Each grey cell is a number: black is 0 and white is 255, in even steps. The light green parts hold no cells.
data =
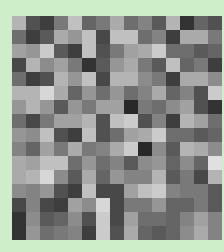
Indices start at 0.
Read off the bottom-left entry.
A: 51
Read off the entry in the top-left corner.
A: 180
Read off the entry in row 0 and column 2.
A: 62
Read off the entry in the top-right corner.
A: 81
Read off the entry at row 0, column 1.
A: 81
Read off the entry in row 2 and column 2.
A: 203
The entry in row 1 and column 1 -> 62
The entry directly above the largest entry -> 140
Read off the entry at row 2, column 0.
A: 161
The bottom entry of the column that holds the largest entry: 131
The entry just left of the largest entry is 101
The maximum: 224
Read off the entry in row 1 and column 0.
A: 110
